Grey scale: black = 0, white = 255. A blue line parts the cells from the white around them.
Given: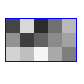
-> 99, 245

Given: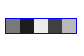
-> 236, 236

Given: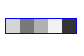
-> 177, 242

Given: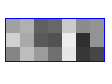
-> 82, 237

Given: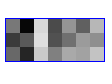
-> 81, 222

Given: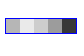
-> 205, 234

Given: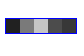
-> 197, 197
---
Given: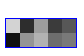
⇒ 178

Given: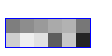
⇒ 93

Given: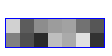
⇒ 170

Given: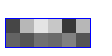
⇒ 106

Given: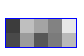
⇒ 87

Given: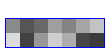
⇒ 173
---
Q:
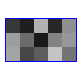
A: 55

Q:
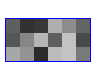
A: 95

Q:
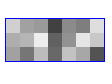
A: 208

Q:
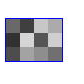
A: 105

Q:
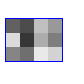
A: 97

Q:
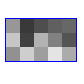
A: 151

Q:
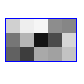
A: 208

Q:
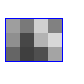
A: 158

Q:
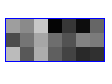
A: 158

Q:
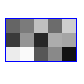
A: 101
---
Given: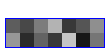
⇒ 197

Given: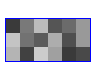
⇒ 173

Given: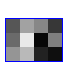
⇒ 233

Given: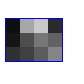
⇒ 77

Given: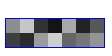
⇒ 102

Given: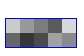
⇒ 75

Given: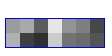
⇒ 115

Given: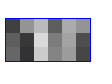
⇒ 124
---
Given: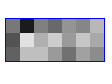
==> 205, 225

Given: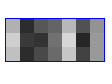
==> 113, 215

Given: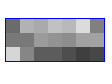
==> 147, 220

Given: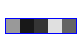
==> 53, 224

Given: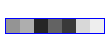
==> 99, 238

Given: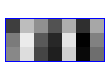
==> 39, 235

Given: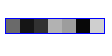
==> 178, 207

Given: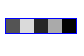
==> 38, 218

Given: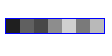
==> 141, 208
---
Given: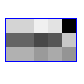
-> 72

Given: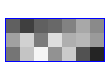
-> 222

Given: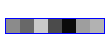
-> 75

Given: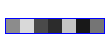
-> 44

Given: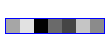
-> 106

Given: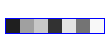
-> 50
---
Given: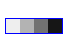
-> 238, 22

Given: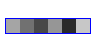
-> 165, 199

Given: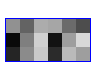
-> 145, 158

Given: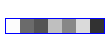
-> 252, 50

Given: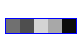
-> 112, 12

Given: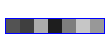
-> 83, 152

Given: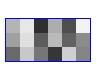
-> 180, 132
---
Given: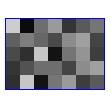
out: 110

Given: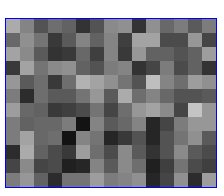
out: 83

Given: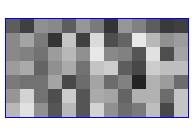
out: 144

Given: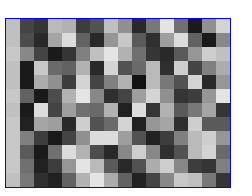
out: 53

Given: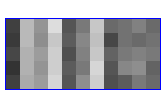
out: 148

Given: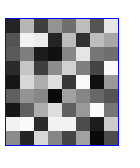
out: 63

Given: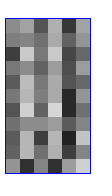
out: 84

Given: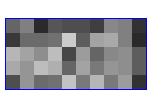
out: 42
